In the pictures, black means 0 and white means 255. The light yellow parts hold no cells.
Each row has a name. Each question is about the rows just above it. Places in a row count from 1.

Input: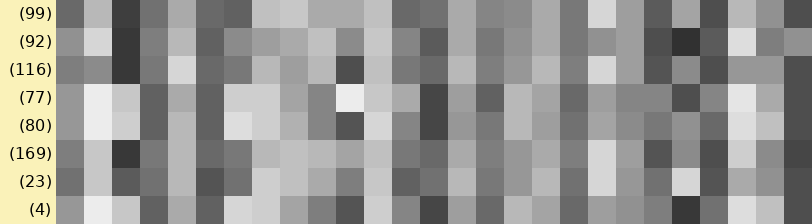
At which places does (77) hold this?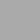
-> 5 13 26
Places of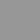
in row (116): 17 25 26
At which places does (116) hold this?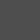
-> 11 24 27
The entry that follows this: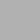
[133]
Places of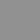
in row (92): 1 17 20 27

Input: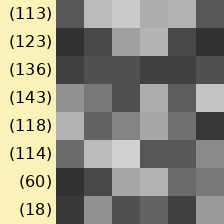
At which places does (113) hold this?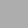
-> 4
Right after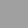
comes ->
[179]
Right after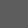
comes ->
[195]
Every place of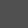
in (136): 2 3 6
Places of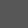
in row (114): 4 5
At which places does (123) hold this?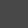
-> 2 5

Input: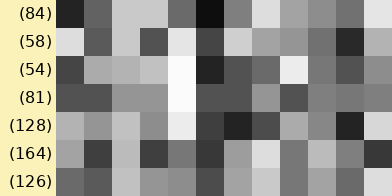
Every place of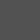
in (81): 1 2 6 7 9
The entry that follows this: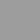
[221]
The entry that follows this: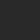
[179]
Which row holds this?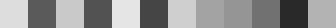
(58)
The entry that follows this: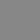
[35]
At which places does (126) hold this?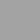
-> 7 10
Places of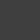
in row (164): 2 4

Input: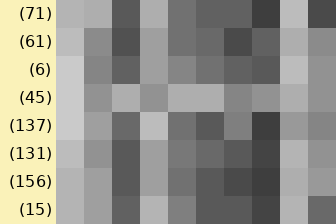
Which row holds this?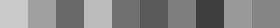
(137)
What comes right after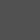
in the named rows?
[159]
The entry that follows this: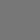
[105]
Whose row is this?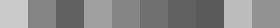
(6)
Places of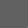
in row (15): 3
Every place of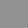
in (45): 2 4 8 10

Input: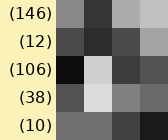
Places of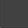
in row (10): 3
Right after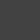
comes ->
[26]
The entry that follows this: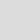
[128]
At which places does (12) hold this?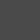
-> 1 3

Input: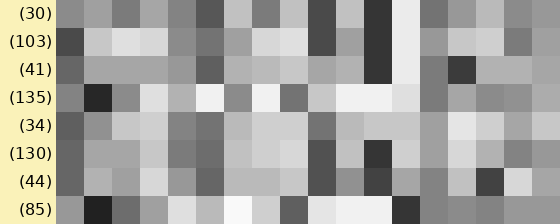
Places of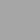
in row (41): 2 3 4 10 18
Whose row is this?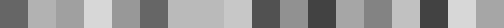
(44)
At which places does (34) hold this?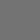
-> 6 10
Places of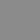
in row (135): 3 7 16
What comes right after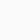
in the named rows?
[207]
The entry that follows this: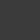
[178]

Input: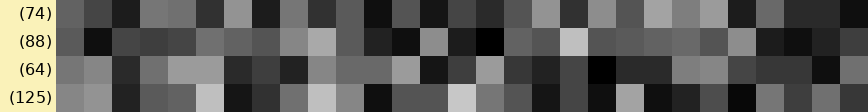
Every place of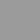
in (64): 5 6 13 16
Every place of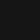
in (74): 14
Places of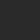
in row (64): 3 7 21 22
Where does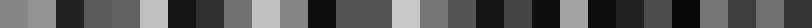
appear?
(125)
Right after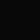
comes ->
[118]
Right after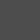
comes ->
[8]

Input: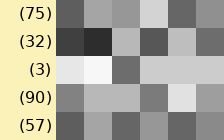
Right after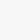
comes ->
[109]
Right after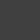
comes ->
[45]
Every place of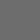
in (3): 3

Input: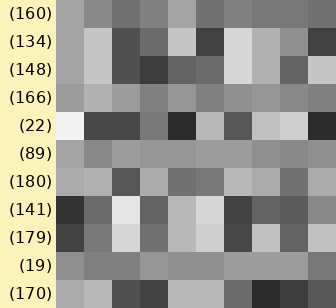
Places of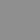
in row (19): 1 5 6
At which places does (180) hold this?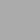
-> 1 4 8 10
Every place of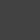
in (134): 6 10
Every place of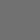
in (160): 3 6 10
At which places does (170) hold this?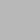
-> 2 5 6
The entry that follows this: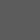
[136]

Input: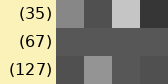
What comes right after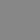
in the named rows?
[80]
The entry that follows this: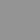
[87]
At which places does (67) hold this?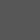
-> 1 2 3 4
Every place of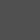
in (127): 1 4
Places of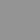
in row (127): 2
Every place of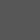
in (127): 3

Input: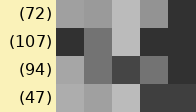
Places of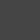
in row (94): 3
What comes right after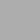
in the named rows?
[160]
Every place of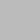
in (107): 3
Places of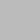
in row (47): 3
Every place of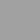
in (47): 2
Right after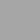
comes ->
[115]
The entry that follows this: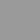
[187]

